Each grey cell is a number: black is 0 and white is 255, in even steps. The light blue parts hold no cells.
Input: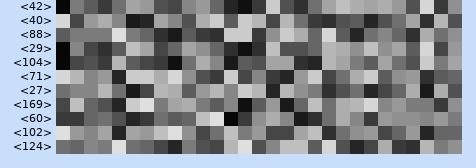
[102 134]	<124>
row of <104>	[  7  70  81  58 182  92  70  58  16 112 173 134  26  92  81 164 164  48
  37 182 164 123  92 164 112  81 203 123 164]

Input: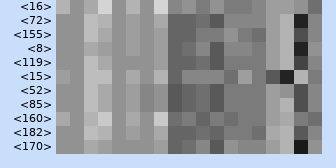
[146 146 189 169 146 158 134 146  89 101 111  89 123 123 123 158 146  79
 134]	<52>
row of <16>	[179 146 169 212 146 179 146 212 134 146 123 146 123 123 134 158 158 146
 111]
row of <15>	[158 146 189 189 146 169 146 179 101 134 134 134 111 158 123  89  35 179
 123]
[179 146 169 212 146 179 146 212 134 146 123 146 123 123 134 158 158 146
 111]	<16>
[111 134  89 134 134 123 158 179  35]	<8>
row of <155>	[146 146 189 169 146 158 146 158 101 101 123 123 146 123 111 158 179  79
 134]

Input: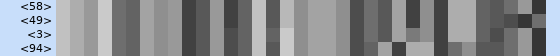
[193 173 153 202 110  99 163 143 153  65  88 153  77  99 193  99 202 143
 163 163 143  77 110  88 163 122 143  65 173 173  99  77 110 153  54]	<3>
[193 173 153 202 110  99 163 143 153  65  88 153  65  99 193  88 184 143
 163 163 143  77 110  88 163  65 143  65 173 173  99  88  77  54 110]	<49>
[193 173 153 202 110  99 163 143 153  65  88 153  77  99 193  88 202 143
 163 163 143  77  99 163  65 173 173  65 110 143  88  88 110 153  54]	<94>
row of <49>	[193 173 153 202 110  99 163 143 153  65  88 153  65  99 193  88 184 143
 163 163 143  77 110  88 163  65 143  65 173 173  99  88  77  54 110]
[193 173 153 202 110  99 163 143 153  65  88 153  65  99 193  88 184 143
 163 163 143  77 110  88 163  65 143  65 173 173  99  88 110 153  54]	<58>

